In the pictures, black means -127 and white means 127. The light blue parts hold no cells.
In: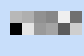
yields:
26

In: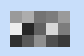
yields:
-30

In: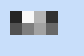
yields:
34

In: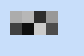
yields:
75

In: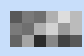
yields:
48

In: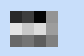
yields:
92

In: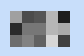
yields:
-8

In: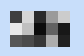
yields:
-115

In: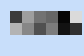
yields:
-47
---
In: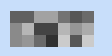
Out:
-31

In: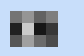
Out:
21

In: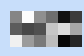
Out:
124

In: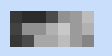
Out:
-84

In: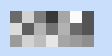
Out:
82

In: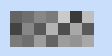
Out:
-16

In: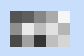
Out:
-33

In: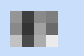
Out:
-64
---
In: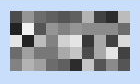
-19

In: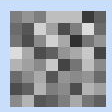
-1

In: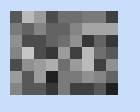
27

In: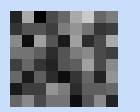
-125

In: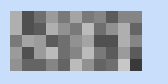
-16

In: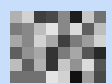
-64

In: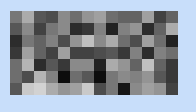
-40

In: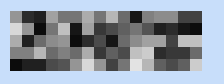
-95

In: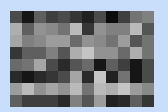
-32
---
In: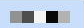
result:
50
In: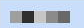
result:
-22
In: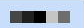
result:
-17
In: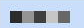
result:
-23
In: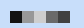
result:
-62
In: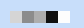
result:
125
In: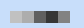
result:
2
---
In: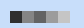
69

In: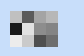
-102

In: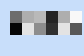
46

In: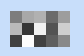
29

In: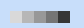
-73

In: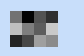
63
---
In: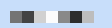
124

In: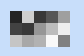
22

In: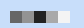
-93

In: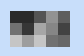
38

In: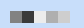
108

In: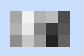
4
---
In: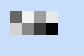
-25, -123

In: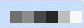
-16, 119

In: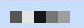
-41, 30

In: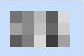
-12, 32

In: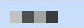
65, -69

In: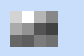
83, -14

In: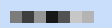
-3, 52

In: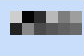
78, -21
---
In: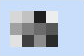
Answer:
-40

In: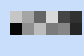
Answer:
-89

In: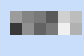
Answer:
49

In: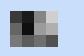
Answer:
47

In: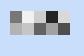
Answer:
-49

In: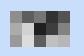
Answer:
2

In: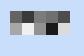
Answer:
91
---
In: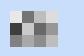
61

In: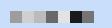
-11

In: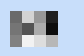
55

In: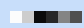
-48

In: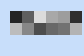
51

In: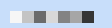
-74

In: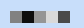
-53
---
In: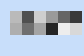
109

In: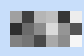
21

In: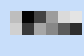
-37

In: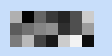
-48

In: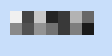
-1

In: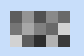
-22

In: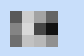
-57

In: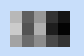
-97
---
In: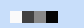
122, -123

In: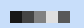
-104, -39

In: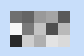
-16, 90

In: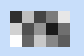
-80, -35

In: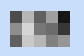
-51, 22

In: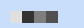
96, -46
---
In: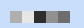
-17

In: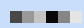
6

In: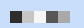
41

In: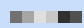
-79

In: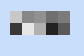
-4

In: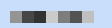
-2

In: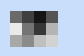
105

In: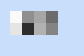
101

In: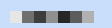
-88

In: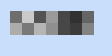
-56
